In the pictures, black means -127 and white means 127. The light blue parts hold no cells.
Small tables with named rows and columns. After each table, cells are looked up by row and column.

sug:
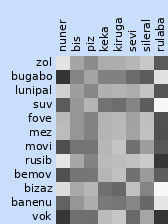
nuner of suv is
-36
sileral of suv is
-34
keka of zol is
45
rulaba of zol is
-38
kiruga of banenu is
-9
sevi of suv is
4
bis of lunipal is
30
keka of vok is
59
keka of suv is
-12
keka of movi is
55
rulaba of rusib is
-72
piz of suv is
52
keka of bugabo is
1
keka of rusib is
58
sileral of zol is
72
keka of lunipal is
48
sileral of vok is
38

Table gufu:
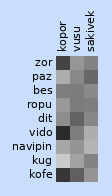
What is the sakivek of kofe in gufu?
20
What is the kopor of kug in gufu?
74
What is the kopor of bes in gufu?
-1
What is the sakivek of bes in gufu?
10
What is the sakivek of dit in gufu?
7
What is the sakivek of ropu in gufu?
-1
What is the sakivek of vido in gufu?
46
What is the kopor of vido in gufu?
-84
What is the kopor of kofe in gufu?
-72

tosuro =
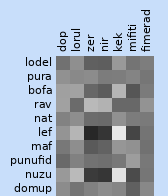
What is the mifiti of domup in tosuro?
-31
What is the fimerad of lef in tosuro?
-11
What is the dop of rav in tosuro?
33
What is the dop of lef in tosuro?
20
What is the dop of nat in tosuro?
2
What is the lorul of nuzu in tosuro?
58
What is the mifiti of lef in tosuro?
-58
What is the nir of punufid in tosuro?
-16
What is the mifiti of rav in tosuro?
-23
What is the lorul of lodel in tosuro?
15
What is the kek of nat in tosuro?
17

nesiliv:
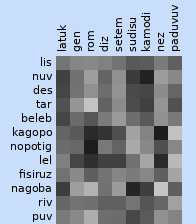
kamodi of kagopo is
3
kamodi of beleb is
-38
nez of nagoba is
69
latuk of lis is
-10
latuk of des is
-58
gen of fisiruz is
10
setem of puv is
-19
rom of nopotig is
-99
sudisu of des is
-53
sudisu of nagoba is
-90
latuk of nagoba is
-66
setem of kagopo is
-48
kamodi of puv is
-37
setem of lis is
-13
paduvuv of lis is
-31
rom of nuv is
30
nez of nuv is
28
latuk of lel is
0

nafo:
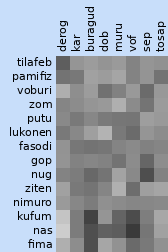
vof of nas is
-69
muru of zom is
47
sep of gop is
-25
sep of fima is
-6
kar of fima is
13
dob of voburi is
-14
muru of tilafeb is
26
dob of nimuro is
16
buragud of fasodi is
-12
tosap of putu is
25
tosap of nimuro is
9
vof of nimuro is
6
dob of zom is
25
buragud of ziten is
-11
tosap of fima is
17
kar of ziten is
-6
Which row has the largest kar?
tilafeb

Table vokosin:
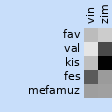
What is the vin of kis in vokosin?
62
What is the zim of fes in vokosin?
27
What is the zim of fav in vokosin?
76
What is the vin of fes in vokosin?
-37
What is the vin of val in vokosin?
101
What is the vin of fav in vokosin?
60
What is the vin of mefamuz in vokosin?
30
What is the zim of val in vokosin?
-53
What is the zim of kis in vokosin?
-125
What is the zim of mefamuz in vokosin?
32
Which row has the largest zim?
fav

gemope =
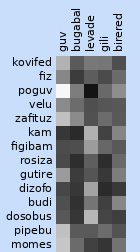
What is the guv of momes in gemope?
70
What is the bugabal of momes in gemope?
-20
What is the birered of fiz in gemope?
-20
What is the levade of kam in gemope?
48
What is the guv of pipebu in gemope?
64
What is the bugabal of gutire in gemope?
-67
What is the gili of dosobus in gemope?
-58
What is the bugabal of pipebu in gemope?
-37
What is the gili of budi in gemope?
-63
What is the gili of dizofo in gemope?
-84
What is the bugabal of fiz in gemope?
-67
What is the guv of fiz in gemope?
7
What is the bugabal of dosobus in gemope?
-73
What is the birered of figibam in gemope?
-38
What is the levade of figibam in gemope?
28
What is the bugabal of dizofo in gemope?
-72

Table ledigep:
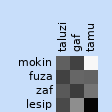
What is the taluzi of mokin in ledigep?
-31
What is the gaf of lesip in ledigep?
14
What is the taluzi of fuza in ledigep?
-62
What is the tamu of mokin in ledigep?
119
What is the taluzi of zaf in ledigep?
-38
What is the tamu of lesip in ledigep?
-122
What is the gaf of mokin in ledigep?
-62
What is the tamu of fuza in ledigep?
-28
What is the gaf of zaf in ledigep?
-67
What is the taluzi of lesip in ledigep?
-54
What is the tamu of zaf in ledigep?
-11
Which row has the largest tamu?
mokin

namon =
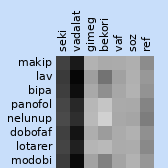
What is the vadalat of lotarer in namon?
-95
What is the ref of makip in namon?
12
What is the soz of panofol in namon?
41
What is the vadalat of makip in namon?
-102
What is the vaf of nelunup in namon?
40
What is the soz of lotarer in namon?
44
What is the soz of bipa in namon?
50
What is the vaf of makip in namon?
43
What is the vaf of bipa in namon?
39
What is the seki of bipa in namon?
-65
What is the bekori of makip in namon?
42
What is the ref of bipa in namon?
19
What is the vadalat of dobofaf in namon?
-107
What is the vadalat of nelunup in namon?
-81
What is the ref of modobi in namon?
23
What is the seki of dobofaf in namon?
-63
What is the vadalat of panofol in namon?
-87
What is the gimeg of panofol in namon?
55
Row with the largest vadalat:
nelunup

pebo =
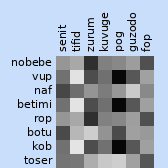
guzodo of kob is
-40
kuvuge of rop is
1
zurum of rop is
-80
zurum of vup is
-50
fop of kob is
32
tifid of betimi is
99
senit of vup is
-14
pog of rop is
7
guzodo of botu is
32
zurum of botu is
77
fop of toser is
-41
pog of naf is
23
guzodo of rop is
30
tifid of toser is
-8
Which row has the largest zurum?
botu

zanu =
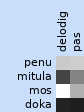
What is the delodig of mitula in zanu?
-58
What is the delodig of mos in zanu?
126
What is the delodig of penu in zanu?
74
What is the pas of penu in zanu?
77
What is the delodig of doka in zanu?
-92
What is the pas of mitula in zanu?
4
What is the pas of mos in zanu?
48
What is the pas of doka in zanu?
-97
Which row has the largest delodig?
mos

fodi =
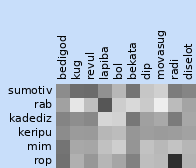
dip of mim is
66
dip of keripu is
30
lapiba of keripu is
55
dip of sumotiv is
70
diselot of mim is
54
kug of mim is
40
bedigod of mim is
-11
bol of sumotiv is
55
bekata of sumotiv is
-11
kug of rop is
48
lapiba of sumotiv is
17
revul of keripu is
26
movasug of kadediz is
41
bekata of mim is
21
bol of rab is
77
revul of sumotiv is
-20

